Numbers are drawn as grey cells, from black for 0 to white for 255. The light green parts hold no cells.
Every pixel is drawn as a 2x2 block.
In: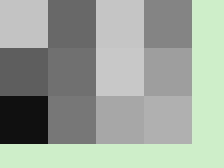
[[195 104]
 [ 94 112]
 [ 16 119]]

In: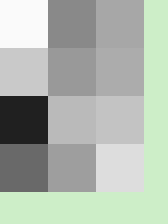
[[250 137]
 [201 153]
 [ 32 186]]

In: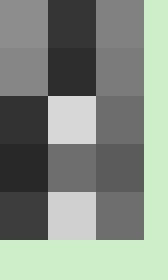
[[141  53]
 [134  45]
 [ 50 215]]

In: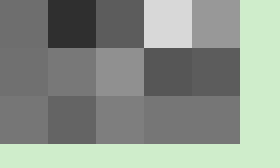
[[110  46]
 [113 121]
 [118 101]]

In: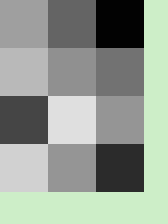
[[159 100]
 [185 144]
 [ 69 223]]

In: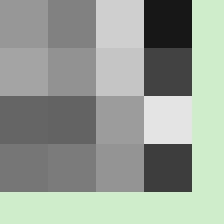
[[150 129]
 [164 146]
 [100  99]]

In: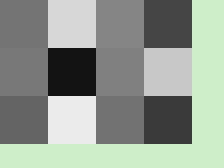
[[116 215]
 [120  19]
 [100 235]]

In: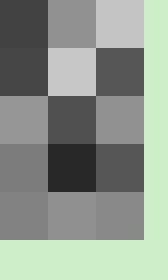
[[ 66 145]
 [ 70 199]
 [150  80]]

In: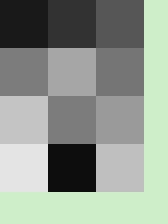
[[ 25  50]
 [123 166]
 [195 123]]
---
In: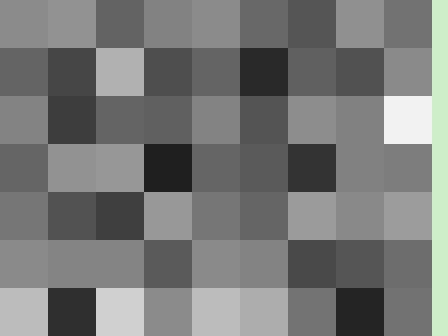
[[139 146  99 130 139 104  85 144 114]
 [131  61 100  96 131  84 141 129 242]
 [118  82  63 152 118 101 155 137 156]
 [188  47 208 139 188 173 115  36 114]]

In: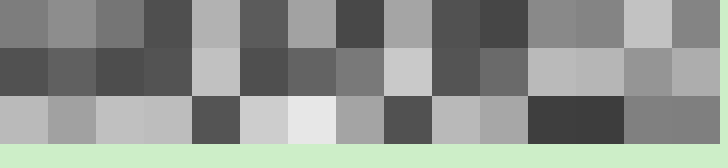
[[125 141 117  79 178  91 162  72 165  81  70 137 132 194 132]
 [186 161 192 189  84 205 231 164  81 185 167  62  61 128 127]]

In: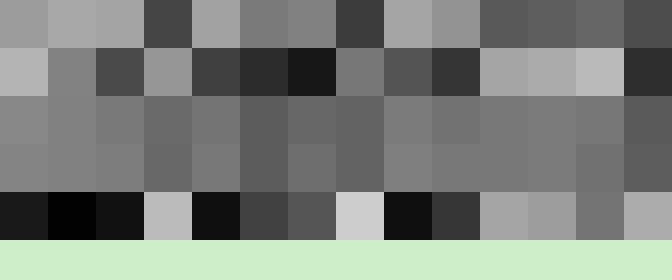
[[156 168 164  69 162 122 129  60 165 147  89  94 102  77]
 [136 129 121 106 116  92 103  99 123 114 120 123 119  90]
 [ 25   2  17 187  15  65  85 205  15  54 165 157 116 172]]

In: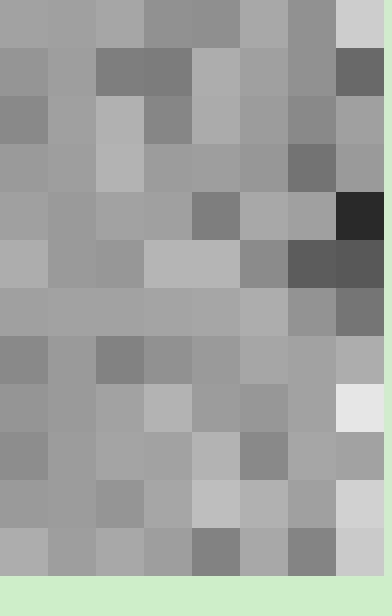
[[163 159 166 146 143 169 146 205]
 [137 160 177 135 170 155 136 159]
 [160 153 162 159 125 168 159  40]
 [159 162 162 165 167 172 147 118]
 [150 154 163 178 156 152 161 229]
 [154 156 149 166 190 176 160 209]]

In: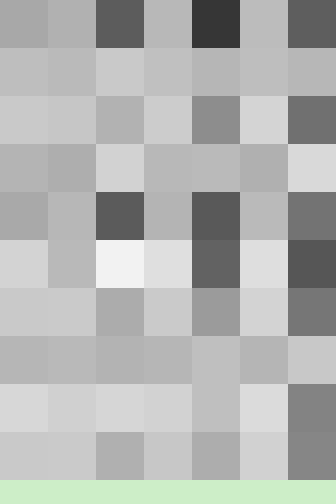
[[168 177  92 184  54 188  94]
 [201 198 178 204 141 212 112]
 [169 183  91 180  89 186 115]
 [201 202 172 202 155 211 118]
 [215 208 214 210 191 219 131]]

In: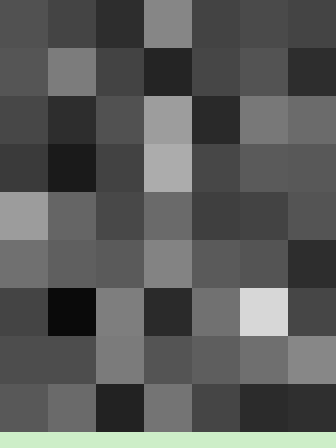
[[ 81  68  45 134  67  74  68]
 [ 71  45  81 157  41 120 107]
 [156 101  72 106  63  67  84]
 [ 68  10 126  42 113 215  70]
 [ 88 106  34 116  69  43  47]]

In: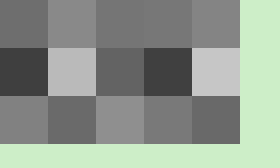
[[110 137 117 119 132]
 [129 106 143 121 105]]

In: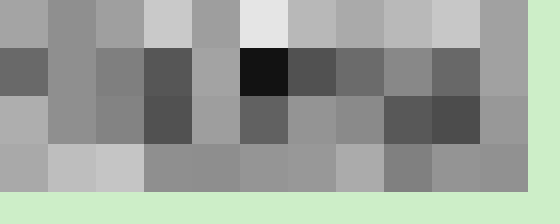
[[164 143 159 201 158 229 184 170 185 199 161]
 [174 143 131  81 158  97 148 138  88  76 152]]

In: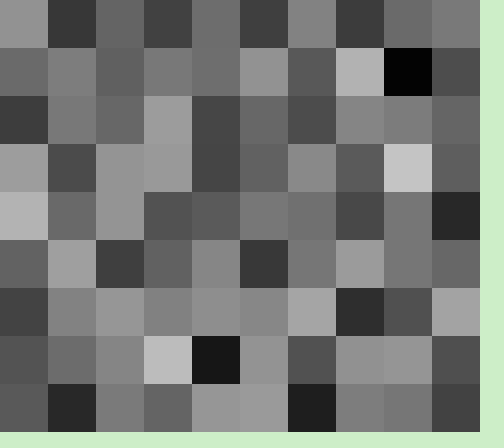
[[146  55 100  65 109  63 130  60 106 121]
 [ 61 120 103 156  70 103  76 133 124 101]
 [179 105 148  82  90 119 112  72 118  40]
 [ 67 130 150 129 142 135 165  46  80 163]
 [ 89  40 122 100 150 154  30 125 118  66]]
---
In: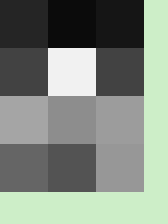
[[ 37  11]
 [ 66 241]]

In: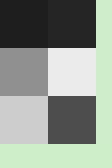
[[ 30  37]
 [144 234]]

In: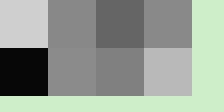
[[207 136]
 [  7 139]]

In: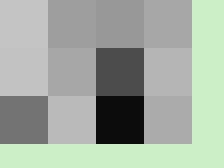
[[196 158]
 [193 167]]

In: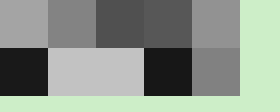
[[164 131]
 [ 25 194]]

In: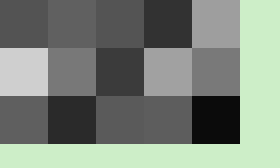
[[ 83  96]
 [207 120]]
